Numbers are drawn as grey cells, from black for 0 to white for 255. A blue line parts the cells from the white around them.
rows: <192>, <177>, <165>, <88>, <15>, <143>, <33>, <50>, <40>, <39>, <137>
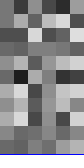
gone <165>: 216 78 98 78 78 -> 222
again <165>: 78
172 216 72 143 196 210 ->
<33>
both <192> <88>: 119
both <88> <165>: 98

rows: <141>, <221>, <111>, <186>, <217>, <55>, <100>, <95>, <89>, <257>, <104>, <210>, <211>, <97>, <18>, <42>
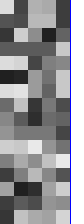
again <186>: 91
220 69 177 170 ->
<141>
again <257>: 120
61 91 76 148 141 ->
<18>
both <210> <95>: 193

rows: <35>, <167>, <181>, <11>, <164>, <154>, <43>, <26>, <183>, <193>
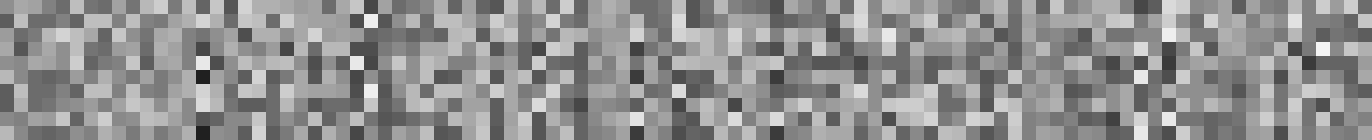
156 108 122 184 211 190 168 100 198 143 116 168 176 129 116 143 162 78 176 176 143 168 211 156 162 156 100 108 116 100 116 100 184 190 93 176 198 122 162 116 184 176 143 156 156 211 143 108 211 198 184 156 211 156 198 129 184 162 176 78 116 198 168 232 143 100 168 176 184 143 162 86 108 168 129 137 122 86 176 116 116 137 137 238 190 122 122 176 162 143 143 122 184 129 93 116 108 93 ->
<181>
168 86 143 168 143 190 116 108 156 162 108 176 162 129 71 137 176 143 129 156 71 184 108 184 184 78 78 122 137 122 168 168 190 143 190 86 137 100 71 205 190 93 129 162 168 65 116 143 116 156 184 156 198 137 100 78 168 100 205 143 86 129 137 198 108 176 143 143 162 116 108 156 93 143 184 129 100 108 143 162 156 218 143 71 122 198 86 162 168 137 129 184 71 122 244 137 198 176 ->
<11>
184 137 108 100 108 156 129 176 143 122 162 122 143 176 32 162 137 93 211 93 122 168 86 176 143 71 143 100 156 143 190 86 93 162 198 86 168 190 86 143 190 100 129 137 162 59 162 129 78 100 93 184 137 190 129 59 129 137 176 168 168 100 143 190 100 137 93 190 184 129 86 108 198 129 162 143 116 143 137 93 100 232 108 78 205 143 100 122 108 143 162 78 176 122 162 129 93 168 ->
<154>
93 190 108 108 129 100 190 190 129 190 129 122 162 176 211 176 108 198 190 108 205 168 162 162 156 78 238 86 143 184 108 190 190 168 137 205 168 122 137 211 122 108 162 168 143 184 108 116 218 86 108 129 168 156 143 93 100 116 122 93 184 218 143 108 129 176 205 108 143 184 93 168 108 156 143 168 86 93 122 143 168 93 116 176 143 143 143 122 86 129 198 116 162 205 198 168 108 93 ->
<43>
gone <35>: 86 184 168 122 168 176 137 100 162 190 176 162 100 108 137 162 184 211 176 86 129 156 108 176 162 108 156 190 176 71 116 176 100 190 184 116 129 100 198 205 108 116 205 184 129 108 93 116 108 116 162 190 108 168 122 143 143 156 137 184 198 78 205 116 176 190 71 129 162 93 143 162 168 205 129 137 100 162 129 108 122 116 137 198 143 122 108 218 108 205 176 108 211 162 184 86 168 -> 149

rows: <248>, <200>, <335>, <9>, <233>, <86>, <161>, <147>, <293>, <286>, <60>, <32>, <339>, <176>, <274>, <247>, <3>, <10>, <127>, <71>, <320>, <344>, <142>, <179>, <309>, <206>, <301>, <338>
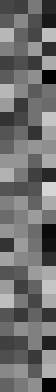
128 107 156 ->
<9>
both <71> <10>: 156

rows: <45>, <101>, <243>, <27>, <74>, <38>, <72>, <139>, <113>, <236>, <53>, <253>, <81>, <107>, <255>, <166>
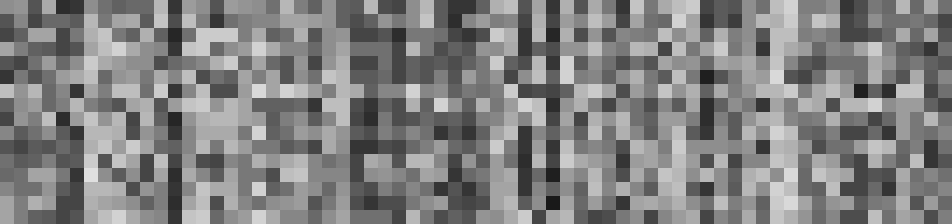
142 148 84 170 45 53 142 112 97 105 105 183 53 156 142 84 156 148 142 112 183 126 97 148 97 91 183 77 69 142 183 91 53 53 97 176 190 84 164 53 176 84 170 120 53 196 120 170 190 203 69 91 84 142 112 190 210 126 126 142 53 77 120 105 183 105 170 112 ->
<45>
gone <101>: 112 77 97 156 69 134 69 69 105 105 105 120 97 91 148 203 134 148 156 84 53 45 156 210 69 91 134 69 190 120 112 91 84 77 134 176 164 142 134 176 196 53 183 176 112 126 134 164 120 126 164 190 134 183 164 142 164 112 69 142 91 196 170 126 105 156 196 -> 61
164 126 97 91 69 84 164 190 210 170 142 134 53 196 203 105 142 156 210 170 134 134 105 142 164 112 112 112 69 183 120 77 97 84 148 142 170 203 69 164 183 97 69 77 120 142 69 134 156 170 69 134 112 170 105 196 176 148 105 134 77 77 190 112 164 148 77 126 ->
<166>
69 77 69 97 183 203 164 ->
<72>
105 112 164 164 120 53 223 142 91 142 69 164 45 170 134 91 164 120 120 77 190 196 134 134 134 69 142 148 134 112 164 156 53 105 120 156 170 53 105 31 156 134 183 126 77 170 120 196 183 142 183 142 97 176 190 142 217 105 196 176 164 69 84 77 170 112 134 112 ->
<81>
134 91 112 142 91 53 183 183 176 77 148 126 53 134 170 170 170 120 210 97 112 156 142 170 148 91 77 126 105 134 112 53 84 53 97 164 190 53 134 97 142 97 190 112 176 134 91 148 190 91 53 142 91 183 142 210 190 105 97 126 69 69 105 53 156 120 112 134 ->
<236>

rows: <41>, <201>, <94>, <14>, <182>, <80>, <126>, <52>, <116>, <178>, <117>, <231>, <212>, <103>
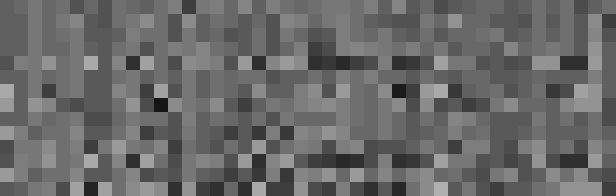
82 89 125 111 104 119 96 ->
<94>
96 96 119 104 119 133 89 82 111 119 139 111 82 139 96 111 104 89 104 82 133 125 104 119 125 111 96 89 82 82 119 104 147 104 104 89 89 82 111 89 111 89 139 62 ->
<201>
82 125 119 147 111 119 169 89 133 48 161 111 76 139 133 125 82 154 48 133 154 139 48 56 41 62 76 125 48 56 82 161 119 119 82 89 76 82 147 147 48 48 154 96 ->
<182>
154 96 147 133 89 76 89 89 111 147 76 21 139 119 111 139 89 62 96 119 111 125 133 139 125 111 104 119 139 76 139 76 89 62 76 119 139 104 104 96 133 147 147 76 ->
<52>
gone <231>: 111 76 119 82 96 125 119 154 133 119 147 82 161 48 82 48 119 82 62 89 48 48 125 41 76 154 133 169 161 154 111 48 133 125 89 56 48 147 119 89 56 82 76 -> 69

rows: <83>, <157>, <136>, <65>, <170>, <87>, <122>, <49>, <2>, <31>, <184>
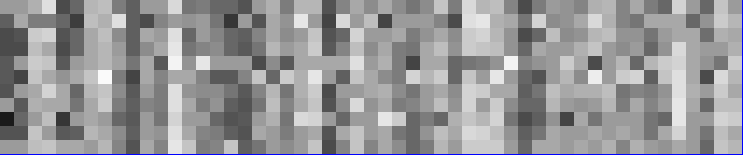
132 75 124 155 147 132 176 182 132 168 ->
<83>
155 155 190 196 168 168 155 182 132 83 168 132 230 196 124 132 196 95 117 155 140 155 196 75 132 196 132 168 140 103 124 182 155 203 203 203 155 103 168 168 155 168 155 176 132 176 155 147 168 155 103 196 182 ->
<184>
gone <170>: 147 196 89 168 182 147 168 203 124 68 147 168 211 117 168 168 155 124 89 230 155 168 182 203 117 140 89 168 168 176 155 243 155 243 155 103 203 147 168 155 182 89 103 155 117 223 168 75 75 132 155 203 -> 162
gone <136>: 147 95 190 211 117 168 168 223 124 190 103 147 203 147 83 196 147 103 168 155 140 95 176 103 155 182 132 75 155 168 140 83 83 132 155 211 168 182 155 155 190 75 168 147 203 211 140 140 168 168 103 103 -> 110

